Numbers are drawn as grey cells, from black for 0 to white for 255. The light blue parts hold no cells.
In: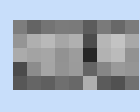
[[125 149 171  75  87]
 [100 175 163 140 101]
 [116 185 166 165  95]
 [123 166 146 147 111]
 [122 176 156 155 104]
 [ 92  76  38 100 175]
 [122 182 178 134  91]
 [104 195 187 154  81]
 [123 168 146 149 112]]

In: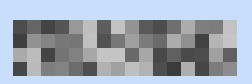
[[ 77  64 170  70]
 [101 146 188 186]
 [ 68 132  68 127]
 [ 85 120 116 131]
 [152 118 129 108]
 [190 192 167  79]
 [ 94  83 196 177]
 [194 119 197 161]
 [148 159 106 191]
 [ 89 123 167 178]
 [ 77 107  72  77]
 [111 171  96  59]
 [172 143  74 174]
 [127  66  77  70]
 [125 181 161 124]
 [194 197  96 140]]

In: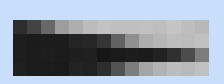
[[ 45  30  30  32]
 [ 66  27  28  28]
 [104  28  30  28]
 [157  29  28  26]
 [174  37  31  35]
 [188  39  32  33]
 [194  53  23  46]
 [191  99  27  82]
 [191 143  29 125]
 [192 173  27 164]
 [190 182  34 178]
 [196 190  48 188]
 [190 188  76 185]
 [184 193 125 192]]

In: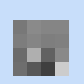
[[120 125 107 110]
 [138 133 175  87]
 [133 126  97  63]
 [133 128 137 204]]

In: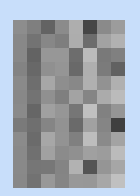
[[141 136 136 131 138 136 138 122 139 137 137 136]
 [127 115  99 104 110 115 102 111 107 112 118 114]
 [ 99 135 151 144 167 144 160 133 167 161 119 152]
 [139 126 151 149 142 127 150 146 147 139 132 133]
 [174 173 109 105 136 163 118 106 128 144 178 152]
 [ 70 108 187 175 176 133 192 161 189 160  84 151]
 [138 162 121 123 146 171 129 133 138 156 149 167]
 [156 177 128  97 176 187 149  63 163 187 166 192]]

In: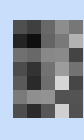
[[ 79  36 112  76  90 122  77]
 [ 63  15 104  51  42 143  43]
 [104 100 136 114 110 146  86]
 [141 121 138 156 213  82 208]
 [119 178  68 114  70  83  81]]

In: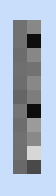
[[113 113 108 111 109 101 117 109 113 112 105]
 [136  14 135 114 136 125  13 155 137 215  73]]

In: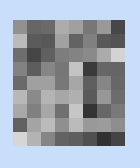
[[145 186 110 130 106 184 168  96 214]
 [102  91  69  93 160 138 128 164 179]
 [106  88  96 134 160 180 167 187 133]
 [172 161 125 119 120 167 112 143  99]
 [159  99 131 195 167 176 198 186  94]
 [119 128 138  59  95  90  51 153  80]
 [153  89 171 102 134 151 103 156  49]
 [ 71  83 211 101 103 108 121 141  68]]

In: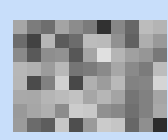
[[166 108 138 183 182 169 153 155]
 [124  66  89 176  75 168 166 107]
 [110 182 142 156 129 181 176  93]
 [164  91 146 184 208 187 140 199]
 [140 108  87 117  72 194 204  78]
 [123 188 165 123 176 166 200 154]
 [ 49 186 224 138 156 182 144 203]
 [135 145 181 167 185 164 136 197]
 [103  97 160 138 130 117 112 103]
 [188 174 150 123 133 129 129 143]
 [180 153 120 188 213 165 169  44]]
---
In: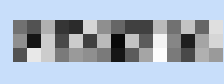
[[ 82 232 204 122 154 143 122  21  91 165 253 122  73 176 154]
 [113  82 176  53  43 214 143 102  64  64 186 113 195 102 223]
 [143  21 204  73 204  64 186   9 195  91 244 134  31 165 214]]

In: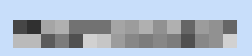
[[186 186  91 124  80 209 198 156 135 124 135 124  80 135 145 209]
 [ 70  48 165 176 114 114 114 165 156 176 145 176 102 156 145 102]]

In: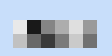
[[193 104  58 122 202 113]
 [233  25 133 173 223 154]]

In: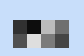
[[ 80 222 123  69]
 [ 49  13 187 111]]

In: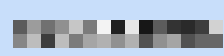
[[134 189  61 189 123 165 177 144 177  81 144 165  81 102 102]
 [ 92 156 113 144 198 123 243  32 231  23  92  51  42  61 210]]

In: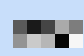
[[147 202 182   5 246]
 [ 90  26  69 170 125]]

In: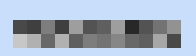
[[199 177 104 177  95 125 115 134 104  95 167  73]
 [ 73  63 125  63 158  83  95 158  40  83 115 146]]

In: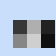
[[134 207  16]
 [ 55 175  34]]
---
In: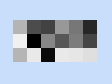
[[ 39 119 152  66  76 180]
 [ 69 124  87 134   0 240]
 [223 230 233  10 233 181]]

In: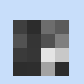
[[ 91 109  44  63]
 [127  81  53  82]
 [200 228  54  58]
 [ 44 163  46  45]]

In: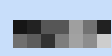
[[ 33 114 159  86  86  34  22]
 [205 141 162 125  50  92 111]]

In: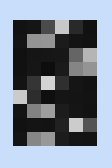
[[ 17  41 200  75  21  18]
 [ 18  20  27 149 147  20]
 [181 101  23  22  21  17]
 [148 133  26  13  22  17]
 [ 18  21  47 211  53  19]
 [ 19  20  21  15  45 203]
 [ 18  21  28 158 131  20]
 [ 83 204  33  19  20  17]
 [ 19  20  28 152 134  20]]

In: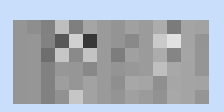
[[162 164 123 172 155 160 148 154 165 127 190 129 142 149]
 [148 164 225 202 155 137 148 154  55 208  88 130 150 149]
 [149 165 133 172 155 160 125 154 195 138 198 110 150 149]
 [149 164 168 191 155 152 148 154 136 150 151 129 150 149]
 [163 164 166 143 165 167 143 154 162 150 158 129 150 149]
 [149 164 168 146 155 160 148 154 162 198 145 129 150 149]]

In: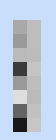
[[189 169]
 [190 154]
 [188 186]
 [197  59]
 [190 153]
 [186 222]
 [193 100]
 [198  24]]

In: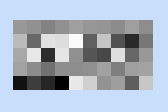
[[141 159 140 149 151 159 144 131 145 152]
 [119  41  81 197  96 251 221 225 104 187]
 [152 102 223  72  85 145 229  45 232 168]
 [163 159 126 161 144 141 142 113 140 162]
 [198  94 158 147 208 232   2  38  61  17]]

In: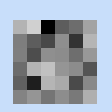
[[163 109  93   1 208 179]
 [181  51 143  72  93 126]
 [152 110 140 143  77 127]
 [ 84 140 149 193 179 108]
 [137  74 170 181  30  96]
 [175 121 141 117 149 131]]

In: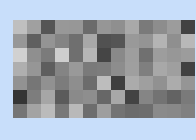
[[ 66 156 141 122 169 143 150 107 151 152  85 160 191]
 [184 143 180 148 153  85  81 168 111 132 148  95 151]
 [156 151 157 112 158 137  69 182 111 206 123 143 209]
 [ 65 159 168 127 159 141 124 122 153 132  94 150 175]
 [149 172 145 159 171  63 189 108 142 124 145 118 146]
 [122  99 115 133  67 168 103 142 138  91 166 125  53]
 [128 136 138 109 107 115 158 109 185 120 187 163 117]]
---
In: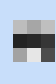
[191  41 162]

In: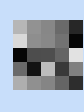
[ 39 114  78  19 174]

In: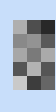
[ 40 147 167]

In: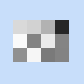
[ 38 234 246]

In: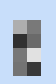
[121  48]

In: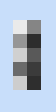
[133 150]
